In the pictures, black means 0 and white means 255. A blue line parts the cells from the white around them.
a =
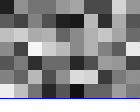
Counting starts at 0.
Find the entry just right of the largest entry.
206
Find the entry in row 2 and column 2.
171
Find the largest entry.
245
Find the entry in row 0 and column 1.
144
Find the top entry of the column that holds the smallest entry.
165
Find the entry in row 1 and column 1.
67
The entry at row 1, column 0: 92
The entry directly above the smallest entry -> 219
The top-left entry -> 32
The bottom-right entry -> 122
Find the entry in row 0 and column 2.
115
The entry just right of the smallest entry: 100
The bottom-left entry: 238
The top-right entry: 151
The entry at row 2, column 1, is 206
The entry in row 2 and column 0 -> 191
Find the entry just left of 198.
177
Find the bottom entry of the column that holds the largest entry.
115

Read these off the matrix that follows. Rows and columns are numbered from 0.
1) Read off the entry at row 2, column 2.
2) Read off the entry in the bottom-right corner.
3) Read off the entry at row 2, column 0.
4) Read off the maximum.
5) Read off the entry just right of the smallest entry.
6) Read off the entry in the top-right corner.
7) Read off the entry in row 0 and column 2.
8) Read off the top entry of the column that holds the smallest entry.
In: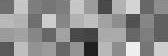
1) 134
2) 205
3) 155
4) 238
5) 184
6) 141
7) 126
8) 155

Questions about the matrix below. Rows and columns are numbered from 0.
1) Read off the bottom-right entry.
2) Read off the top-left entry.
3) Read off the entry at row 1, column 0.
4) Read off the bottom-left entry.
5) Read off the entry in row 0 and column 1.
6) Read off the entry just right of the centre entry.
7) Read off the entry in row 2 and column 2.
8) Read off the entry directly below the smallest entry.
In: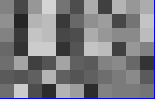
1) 116
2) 130
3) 144
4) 110
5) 71
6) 196
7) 196
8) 57

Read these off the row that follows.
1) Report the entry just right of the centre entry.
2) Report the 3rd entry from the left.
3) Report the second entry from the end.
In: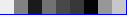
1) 56
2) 26
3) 151

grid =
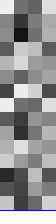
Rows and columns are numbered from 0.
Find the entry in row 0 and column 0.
237
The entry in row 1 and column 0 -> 132
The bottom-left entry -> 196
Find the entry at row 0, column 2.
98
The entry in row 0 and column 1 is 112
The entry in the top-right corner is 222
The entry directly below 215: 98
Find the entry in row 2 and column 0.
140
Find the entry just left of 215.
182
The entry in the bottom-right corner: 209

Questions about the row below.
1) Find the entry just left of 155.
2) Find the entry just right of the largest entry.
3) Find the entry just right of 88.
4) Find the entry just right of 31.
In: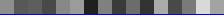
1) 135
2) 163
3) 94
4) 128

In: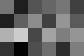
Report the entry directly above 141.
84
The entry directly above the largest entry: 96
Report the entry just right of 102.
118
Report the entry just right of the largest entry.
71
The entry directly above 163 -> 64
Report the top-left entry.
118
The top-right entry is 64

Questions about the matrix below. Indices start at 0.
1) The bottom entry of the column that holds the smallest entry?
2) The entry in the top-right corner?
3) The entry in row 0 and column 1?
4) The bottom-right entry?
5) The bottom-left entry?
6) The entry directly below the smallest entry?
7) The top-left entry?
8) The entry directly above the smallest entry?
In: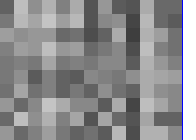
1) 77
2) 105
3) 190
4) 136
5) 151
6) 77
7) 98
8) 69

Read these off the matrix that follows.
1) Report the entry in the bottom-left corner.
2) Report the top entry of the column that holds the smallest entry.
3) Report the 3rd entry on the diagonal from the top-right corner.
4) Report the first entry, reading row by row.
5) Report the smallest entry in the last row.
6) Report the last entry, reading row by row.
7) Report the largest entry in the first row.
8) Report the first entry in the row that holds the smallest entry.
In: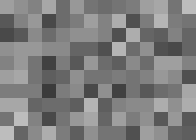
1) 189
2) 167
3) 94
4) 159
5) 80
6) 94
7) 189
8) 124

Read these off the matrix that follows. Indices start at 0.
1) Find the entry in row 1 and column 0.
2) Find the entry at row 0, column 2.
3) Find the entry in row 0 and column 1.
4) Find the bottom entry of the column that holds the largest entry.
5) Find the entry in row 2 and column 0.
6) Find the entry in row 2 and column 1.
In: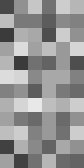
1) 190
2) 198
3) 145
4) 113
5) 59
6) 176

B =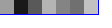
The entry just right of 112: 194
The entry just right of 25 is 89
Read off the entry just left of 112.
132

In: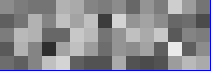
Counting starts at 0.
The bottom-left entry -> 109
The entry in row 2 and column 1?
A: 185
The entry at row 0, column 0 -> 140
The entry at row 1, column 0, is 95
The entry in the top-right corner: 116
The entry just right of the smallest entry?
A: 163
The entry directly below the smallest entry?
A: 192
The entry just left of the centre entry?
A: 185
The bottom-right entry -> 170
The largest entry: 234
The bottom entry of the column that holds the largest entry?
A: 156
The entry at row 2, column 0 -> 124
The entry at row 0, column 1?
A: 124
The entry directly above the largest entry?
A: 89
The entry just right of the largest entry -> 95
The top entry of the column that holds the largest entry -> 206
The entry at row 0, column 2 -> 116
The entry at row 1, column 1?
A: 116
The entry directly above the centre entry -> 60
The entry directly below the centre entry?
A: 109
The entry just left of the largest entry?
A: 95

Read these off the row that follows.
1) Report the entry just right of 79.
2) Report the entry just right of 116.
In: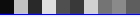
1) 57
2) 138

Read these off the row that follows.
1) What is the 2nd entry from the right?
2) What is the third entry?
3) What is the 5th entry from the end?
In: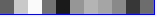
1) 55
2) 250
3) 180

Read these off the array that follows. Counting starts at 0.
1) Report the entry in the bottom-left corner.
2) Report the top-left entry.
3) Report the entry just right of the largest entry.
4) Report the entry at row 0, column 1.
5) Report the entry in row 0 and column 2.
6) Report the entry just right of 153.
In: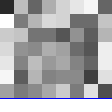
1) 161
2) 41
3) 123
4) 189
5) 101
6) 168

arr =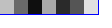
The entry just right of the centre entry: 42
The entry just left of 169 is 15
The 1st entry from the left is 192

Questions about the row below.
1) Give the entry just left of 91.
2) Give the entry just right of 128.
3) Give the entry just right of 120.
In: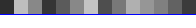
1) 53
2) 98
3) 176
